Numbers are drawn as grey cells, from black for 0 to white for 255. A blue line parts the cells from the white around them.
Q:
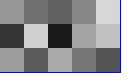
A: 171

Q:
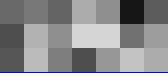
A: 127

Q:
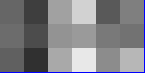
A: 169

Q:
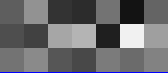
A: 86

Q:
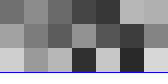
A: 183

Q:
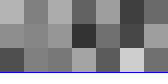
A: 120

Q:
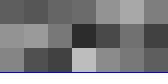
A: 65

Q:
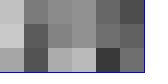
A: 172
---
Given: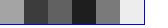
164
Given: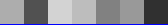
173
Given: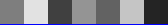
126
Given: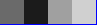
106
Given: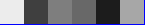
236
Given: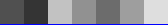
80
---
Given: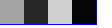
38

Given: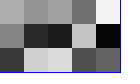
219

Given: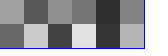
225

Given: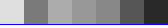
134

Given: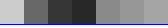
138

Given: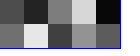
64

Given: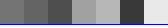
183

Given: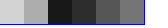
45
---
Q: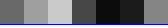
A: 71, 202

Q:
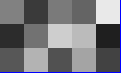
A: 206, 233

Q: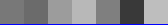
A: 184, 190

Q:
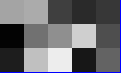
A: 143, 237

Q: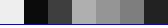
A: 175, 238

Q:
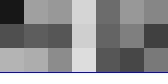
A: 207, 221

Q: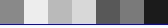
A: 216, 237
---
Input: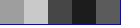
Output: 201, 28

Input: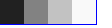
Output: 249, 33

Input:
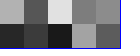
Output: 225, 25

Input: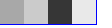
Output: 233, 54

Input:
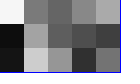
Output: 246, 13

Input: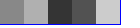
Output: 204, 52

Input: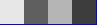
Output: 231, 61

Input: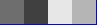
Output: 231, 64

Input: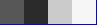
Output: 246, 43

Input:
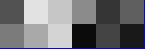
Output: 226, 11
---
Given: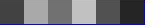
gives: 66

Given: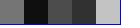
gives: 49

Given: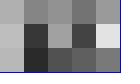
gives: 55

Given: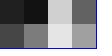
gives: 32

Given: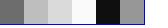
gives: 109

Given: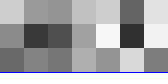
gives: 56

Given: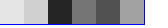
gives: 81

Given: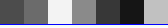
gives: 55

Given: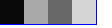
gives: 103

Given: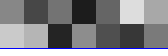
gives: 36
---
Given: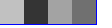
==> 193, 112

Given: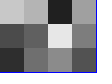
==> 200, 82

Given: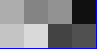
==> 173, 80

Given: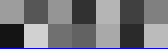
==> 157, 187

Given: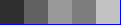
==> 47, 194

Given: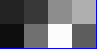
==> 35, 93

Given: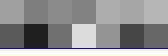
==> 159, 104
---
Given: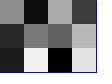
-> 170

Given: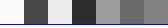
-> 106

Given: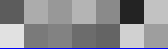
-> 35

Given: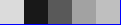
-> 162

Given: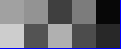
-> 124

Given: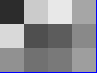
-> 232

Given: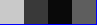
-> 9
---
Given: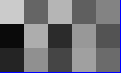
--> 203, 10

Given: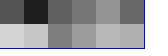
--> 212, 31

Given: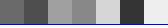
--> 237, 52

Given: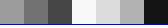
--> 248, 21

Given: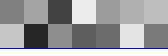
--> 235, 38

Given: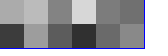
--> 215, 48

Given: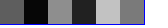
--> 194, 6

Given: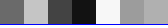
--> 247, 18
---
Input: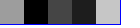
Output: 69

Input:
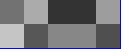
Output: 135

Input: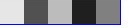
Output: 188

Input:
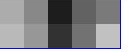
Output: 50

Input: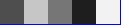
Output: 118

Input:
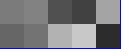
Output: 178

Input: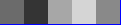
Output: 167

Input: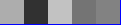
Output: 194

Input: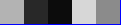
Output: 12
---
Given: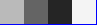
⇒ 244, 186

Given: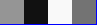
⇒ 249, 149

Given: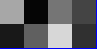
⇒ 215, 167

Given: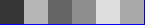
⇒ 221, 182

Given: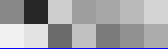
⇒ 241, 227

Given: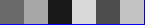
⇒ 217, 196

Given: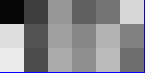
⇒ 235, 221

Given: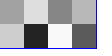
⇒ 249, 221

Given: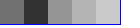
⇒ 202, 180
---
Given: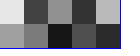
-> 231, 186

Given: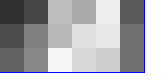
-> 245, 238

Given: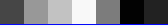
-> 247, 194

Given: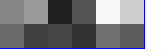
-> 248, 206

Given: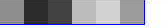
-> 210, 188

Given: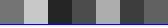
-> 200, 173
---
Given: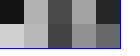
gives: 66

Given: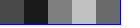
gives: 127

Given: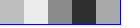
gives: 139

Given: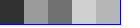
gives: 113

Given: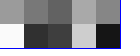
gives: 62

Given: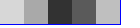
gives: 50

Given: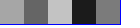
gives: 195

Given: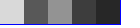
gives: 147
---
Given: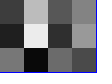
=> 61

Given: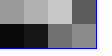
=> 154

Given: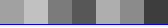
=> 161

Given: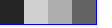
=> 37

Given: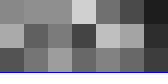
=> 136

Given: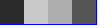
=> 43

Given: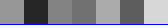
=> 150

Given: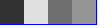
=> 50
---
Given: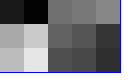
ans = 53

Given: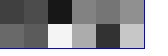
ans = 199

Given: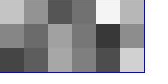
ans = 141

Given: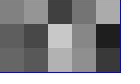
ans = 30

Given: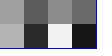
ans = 23

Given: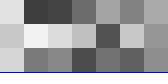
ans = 150

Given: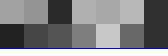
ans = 49

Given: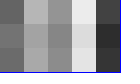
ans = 45

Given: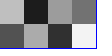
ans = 243

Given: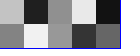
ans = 102
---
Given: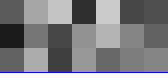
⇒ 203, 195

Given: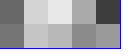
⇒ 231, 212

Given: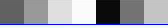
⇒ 251, 223

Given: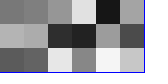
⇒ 245, 231

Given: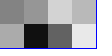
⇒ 233, 211

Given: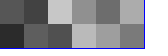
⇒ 199, 186

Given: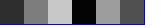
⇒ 200, 157
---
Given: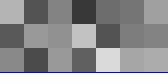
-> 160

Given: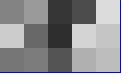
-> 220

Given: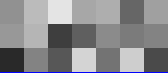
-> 160

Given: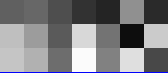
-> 42

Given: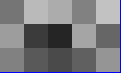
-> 194

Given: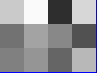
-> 215

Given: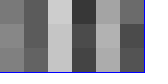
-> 107

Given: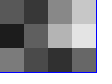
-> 199
